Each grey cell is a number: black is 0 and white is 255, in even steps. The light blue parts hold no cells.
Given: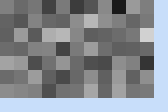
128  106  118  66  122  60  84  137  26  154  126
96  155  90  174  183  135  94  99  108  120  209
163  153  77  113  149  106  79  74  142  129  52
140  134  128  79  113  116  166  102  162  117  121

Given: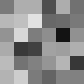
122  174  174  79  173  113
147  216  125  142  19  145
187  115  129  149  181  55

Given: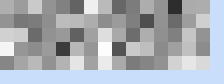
175  156  202  147  129  99  239  186  103  124  173  147  45  171  173
209  205  107  146  153  97  161  222  169  109  174  144  128  197  147
134  165  185  146  179  229  162  235  170  123  133  146  210  230  217

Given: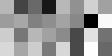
183  68  105  23  184  145  209  161
205  119  183  161  139  72  225  114

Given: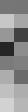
118  117
151  66
123  127
192  173

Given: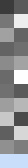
59  90
161  100
139  163
112  90
200  74
144  125

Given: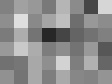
129  161  152  121  181  139  70  214
123  173  116  39  69  100  114  128
113  118  168  143  211  126  177  102

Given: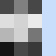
72  128  71
182  209  118
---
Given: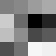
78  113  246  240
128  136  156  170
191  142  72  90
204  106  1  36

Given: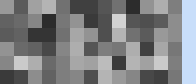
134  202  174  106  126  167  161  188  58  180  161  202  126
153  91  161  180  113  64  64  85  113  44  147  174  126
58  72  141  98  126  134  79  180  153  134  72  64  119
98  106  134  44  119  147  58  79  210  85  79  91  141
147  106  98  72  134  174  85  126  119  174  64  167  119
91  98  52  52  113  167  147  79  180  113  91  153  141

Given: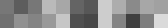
112  145  132  153  198  79  71  205  132  63  125  218
119  93  119  186  167  100  87  205  173  138  167  161

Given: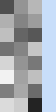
114  132  197
242  162  191
79  148  183
176  132  156
213  148  120
126  168  107
191  101  87
219  205  35

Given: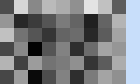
180  65  156  115  123  144  53  92  172
77  214  136  186  172  144  227  193  92
193  115  85  53  100  108  40  92  164
150  40  59  85  123  100  32  100  180
71  156  10  77  130  46  123  164  144
71  136  3  85  130  46  108  164  150

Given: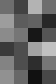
110  66  179  110
58  78  163  193
157  92  98  39
131  78  45  118
139  118  23  85
145  104  17  72
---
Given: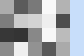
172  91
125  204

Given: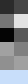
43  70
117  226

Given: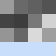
156  105
67  61

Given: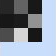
38  99
23  27

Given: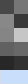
72  118
136  57

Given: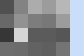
80  131
104  146
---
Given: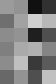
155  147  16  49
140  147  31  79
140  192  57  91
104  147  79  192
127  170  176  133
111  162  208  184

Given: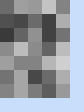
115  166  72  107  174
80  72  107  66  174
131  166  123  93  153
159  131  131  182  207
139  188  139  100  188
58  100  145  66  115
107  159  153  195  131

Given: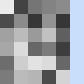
75  139  54  147  54
167  219  103  123  61
234  67  117  131  139
161  187  154  193  95
123  187  181  75  212
109  206  226  219  103

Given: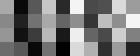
107  88  9  114  2  218  177  47  156  33
150  17  60  184  25  238  101  74  206  128
169  9  88  198  41  244  74  80  218  156
136  33  114  169  101  142  53  190  142  244

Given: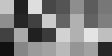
65  170  32  59  210  177  228  191
142  38  65  203  99  177  99  127
17  134  155  162  185  149  162  38
197  32  222  71  84  142  92  119

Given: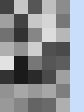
50  26  42  74  160
66  199  86  191  140
153  134  100  106  175
226  26  119  86  93
113  50  134  220  183
146  167  153  167  126
160  66  199  213  119
175  146  207  80  74
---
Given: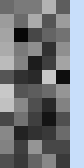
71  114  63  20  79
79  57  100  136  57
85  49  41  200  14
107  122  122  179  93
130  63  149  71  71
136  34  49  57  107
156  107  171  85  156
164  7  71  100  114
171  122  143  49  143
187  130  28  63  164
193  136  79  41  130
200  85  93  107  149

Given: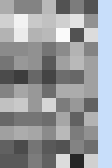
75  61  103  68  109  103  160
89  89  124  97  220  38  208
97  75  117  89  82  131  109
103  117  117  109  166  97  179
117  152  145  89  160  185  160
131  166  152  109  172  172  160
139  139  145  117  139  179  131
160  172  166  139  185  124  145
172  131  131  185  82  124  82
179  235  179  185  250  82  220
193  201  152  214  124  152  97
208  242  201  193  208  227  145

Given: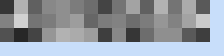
54  178  96  136  143  124  109  68  116  163  96  178  116  171  89
81  39  68  150  178  171  157  62  136  54  109  143  143  89  62
130  209  116  124  143  157  102  124  130  109  124  150  130  163  202

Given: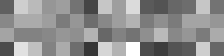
76  225  192  130  171  109  53  213  179  255  76  61  83  90  206  103
96  206  186  150  158  115  69  198  158  219  90  83  103  109  198  115
136  171  171  158  123  150  109  136  158  179  123  143  123  164  164  150
164  130  130  136  150  143  179  103  130  115  143  186  136  150  123  171

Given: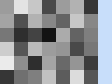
54  112  127  193  92  220  86
119  46  67  19  171  99  127
156  227  199  73  156  178  54
164  80  178  135  99  199  135
205  86  186  156  149  73  119
235  142  46  164  105  149  60

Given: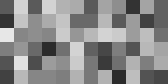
51  196  142  171  196  105  105  184  90  156  65  97
65  184  134  134  126  178  120  178  43  190  83  71
83  225  77  156  142  203  120  58  112  178  126  171
90  211  90  211  178  171  90  164  142  51  164  97
126  150  105  43  112  211  97  71  126  83  184  164
231  134  142  134  203  150  184  211  203  156  190  112

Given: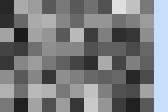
40  170  156  89  120  89  112  81  223  193  120
46  104  170  177  134  104  149  149  112  127  156
54  134  156  120  96  68  46  170  68  127  96
68  60  112  142  134  134  81  96  96  75  104
120  33  163  81  156  54  201  149  60  33  89
142  89  134  54  142  127  104  96  104  40  75
163  26  163  149  89  185  60  127  46  54  142
177  112  185  177  120  156  193  127  81  75  163

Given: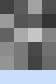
66  92  162  78
98  170  197  133
140  121  72  113
148  121  66  105
155  85  92  52

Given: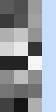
35  35  246
58  85  162
64  21  175
91  78  155
118  104  112
140  189  140
175  196  147
211  231  51
